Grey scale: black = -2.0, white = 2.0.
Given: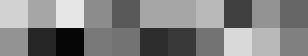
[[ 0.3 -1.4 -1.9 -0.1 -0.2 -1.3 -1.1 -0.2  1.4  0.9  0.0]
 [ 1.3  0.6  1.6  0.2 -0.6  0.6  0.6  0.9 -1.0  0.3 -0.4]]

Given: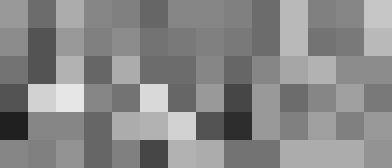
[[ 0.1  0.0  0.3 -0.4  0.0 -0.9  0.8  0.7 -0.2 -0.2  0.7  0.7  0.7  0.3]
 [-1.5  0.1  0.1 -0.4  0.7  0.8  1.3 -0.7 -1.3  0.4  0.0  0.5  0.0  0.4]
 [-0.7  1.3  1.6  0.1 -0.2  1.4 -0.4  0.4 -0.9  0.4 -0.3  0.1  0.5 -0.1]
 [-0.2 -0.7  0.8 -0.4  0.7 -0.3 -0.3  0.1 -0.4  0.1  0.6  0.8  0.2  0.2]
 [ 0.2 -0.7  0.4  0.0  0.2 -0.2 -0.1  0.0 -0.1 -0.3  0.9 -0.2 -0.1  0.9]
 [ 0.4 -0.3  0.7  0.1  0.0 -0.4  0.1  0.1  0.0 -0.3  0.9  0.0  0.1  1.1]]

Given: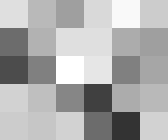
[[ 1.2  1.1  1.3 -0.3 -1.2  1.3]
 [ 1.3  1.0  0.1 -1.0  0.7  0.9]
 [-0.8  0.0  2.0  1.6  0.0  0.6]
 [-0.3  0.8  1.5  1.5  0.7  0.5]
 [ 1.5  0.9  0.5  1.4  1.9  1.2]]

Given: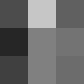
[[-1.0  0.0 -0.3]
 [-1.4  0.0 -0.2]
 [-0.8  1.1 -0.5]]

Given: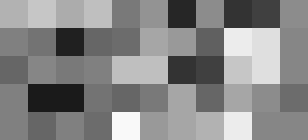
[[ 0.0 -0.4  0.0 -0.3  1.9  0.4  0.6  0.8  1.7  0.1  0.1]
 [ 0.0 -1.6 -1.6 -0.2 -0.4 -0.1  0.6 -0.4  0.6  0.2 -0.3]
 [-0.4  0.1 -0.1  0.0  1.0  1.0 -1.2 -1.0  1.1  1.5  0.1]
 [ 0.0 -0.2 -1.5 -0.4 -0.3  0.6  0.4 -0.5  1.7  1.5  0.1]
 [ 0.8  1.1  0.7  1.0 -0.1  0.3 -1.4  0.2 -1.2 -1.0  0.2]]

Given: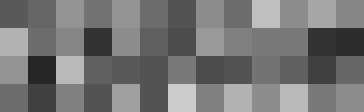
[[-0.3 -1.0  0.0 -0.7  0.5 -0.7  1.2  0.0  0.8  0.2  0.9 -0.1  0.2]
 [ 0.3 -1.4  0.9 -0.5 -0.6 -0.7 -0.1 -0.8 -0.7 -0.2 -0.5 -1.0 -0.4]
 [ 0.8 -0.3  0.1 -1.2  0.2 -0.5 -0.8  0.4  0.0 -0.1 -0.1 -1.2 -1.3]
 [-0.6 -0.4  0.3 -0.2  0.3 -0.3 -0.7  0.2 -0.3  1.0  0.2  0.6  0.1]]
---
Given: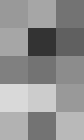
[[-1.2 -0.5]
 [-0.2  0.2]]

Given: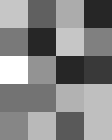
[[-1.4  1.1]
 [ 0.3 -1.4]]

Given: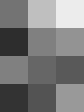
[[ 0.0  0.3]
 [-0.4 -0.6]]

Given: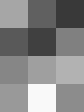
[[-1.0  0.0]
 [ 0.5  0.8]]

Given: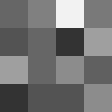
[[-0.4 -1.2]
 [-0.4  0.2]]

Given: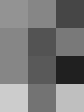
[[-0.7 -0.1]
 [-0.6 -1.5]]

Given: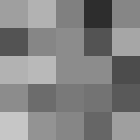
[[0.1 0.2]
 [0.9 0.2]]
